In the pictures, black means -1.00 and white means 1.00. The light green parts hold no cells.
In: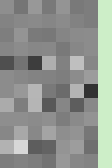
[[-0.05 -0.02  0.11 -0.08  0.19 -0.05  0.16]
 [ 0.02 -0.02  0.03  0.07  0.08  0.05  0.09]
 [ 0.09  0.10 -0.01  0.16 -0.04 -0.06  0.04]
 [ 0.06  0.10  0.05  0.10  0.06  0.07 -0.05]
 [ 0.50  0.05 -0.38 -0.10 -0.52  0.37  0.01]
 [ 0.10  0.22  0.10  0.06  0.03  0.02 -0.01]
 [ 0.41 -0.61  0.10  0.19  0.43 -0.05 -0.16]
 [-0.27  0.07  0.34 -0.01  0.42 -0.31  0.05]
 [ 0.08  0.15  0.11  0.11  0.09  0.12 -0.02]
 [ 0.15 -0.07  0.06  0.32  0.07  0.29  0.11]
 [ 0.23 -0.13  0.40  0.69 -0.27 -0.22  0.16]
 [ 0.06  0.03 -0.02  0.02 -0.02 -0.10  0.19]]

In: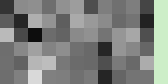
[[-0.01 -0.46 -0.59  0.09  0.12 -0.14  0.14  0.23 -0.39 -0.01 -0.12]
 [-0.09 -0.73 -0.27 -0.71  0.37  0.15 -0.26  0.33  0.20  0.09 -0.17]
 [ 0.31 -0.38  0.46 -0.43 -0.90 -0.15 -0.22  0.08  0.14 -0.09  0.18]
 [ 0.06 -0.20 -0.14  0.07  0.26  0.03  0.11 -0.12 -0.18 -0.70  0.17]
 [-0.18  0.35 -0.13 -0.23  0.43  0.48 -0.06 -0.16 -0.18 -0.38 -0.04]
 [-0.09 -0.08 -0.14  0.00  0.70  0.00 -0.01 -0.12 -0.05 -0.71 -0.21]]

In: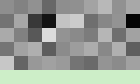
[[ 0.14  0.32  0.11  0.02  0.14 -0.19  0.11  0.13  0.28  0.44]
 [ 0.15 -0.96 -0.10  0.31 -0.56 -0.85  0.53  0.60 -0.13  0.06]
 [-0.13  0.27  0.33  0.01 -0.31  0.72  0.15  0.08 -0.03  0.43]
 [ 0.38 -0.26 -0.08  0.27  0.37 -0.27  0.09  0.23  0.35  0.07]
 [ 0.09  0.26  0.56 -0.21  0.19  0.26  0.21 -0.09 -0.17  0.16]]

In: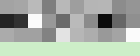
[[ 0.10  0.17  0.28  0.30  0.46 -0.01  0.44  0.24  0.42  0.43]
 [-0.20  0.12 -0.72 -0.61  0.97  0.19 -0.17  0.46  0.09 -0.91]
 [ 0.29  0.97  0.34  0.26  0.26  0.02  0.78  0.43  0.36  0.20]]

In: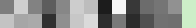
[[-0.08  0.14 -0.02  0.62  0.02 -0.27  0.06  0.61  0.48 -0.78  0.93 -0.56
  -0.15]
 [-0.11 -0.13  0.53  0.30  0.33 -0.62  0.12  0.56  0.71 -0.65 -0.05 -0.66
  -0.37]]

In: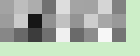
[[ 0.67  0.01  0.28  0.48  0.36 -0.11  0.73  0.29  0.28]
 [ 0.31  0.20  0.22  0.59 -0.83  0.14  0.51  0.15  0.61]
 [ 0.94 -0.09  0.06 -0.18 -0.53 -0.12  0.88 -0.17  0.10]]

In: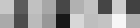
[[ 0.61 -0.49  0.57 -0.29  0.51  0.31 -0.44  0.39  0.52 -0.46]
 [ 0.93  0.37  0.33 -0.40  0.47  0.19 -0.81  0.69  0.49  0.53]]
